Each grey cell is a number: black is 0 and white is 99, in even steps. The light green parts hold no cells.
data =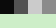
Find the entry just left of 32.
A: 4
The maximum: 79
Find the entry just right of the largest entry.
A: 54

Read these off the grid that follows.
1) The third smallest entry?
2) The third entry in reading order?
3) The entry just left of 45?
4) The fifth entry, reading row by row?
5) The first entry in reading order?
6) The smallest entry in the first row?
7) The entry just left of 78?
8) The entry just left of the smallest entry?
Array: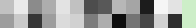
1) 18
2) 54
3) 5
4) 88
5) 75
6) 11
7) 61
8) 67

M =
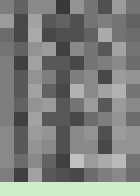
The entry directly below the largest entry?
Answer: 28
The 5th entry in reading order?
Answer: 22
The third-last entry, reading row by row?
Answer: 49
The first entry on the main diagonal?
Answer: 49
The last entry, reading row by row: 42
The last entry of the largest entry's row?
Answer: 45
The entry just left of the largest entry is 25
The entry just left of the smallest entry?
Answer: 53
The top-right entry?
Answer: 45
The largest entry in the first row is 60
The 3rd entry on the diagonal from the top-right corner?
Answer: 66
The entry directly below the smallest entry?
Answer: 38
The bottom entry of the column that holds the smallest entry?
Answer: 31
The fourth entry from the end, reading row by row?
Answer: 42
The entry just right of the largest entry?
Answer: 60
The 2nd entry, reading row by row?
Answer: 38
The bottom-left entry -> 49

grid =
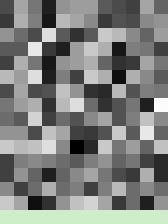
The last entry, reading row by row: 57
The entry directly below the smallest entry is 35
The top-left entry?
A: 29
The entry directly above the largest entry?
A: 46
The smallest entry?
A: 0
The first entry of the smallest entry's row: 78
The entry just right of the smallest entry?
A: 16
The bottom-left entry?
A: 78
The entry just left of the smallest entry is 53
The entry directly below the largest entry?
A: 53
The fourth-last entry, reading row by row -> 22
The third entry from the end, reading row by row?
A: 42
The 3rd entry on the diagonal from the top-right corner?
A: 53
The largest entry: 98
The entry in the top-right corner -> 39
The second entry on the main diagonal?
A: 68
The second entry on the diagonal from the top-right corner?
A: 53
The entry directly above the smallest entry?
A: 25
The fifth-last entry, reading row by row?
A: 64
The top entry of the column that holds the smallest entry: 61
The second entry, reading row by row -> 64
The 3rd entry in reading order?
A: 46
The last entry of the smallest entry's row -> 75
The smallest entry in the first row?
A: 12

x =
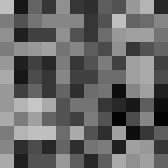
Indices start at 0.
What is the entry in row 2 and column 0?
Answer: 56
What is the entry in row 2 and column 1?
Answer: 12
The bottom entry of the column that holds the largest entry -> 32
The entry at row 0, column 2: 39
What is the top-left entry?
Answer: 74
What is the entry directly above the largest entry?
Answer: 39
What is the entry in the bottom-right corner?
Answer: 39
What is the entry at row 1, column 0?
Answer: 48
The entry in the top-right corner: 15
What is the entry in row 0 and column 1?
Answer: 9
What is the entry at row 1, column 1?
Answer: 32
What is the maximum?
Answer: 77
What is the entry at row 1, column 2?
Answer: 45
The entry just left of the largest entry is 70
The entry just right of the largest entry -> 66

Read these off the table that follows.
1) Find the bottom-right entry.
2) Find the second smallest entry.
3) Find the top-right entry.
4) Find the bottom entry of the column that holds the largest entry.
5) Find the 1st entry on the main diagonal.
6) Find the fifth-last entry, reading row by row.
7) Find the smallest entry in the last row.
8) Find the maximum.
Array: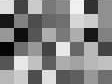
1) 43
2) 5
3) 56
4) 37
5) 86
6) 86
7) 30
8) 93

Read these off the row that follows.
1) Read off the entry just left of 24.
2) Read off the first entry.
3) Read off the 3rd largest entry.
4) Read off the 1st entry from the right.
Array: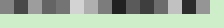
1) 35
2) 51
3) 68
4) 58

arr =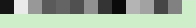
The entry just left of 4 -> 20
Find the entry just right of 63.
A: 27
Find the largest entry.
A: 91

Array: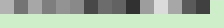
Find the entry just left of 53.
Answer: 57
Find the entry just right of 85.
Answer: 65

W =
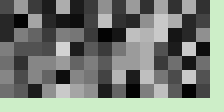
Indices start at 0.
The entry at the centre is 23
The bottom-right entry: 26
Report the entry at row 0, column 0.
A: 29
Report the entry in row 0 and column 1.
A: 60
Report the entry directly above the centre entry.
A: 1
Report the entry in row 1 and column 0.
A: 15
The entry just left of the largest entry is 29
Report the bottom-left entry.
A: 43
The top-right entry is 19
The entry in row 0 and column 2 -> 23
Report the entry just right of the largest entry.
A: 11
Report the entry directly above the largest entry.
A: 49
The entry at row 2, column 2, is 39

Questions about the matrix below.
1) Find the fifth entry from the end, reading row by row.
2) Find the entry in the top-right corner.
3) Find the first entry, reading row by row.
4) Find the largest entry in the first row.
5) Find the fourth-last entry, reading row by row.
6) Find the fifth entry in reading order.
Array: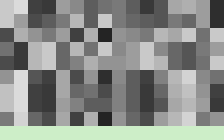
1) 61
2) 18
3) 78
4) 85
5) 71
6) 61

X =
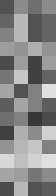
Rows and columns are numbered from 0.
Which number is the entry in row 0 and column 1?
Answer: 54
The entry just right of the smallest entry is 29
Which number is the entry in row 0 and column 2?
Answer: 43
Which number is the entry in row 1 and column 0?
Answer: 39
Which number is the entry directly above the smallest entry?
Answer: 50
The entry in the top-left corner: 32
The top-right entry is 54
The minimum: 21
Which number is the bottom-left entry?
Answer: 29
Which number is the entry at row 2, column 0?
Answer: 50
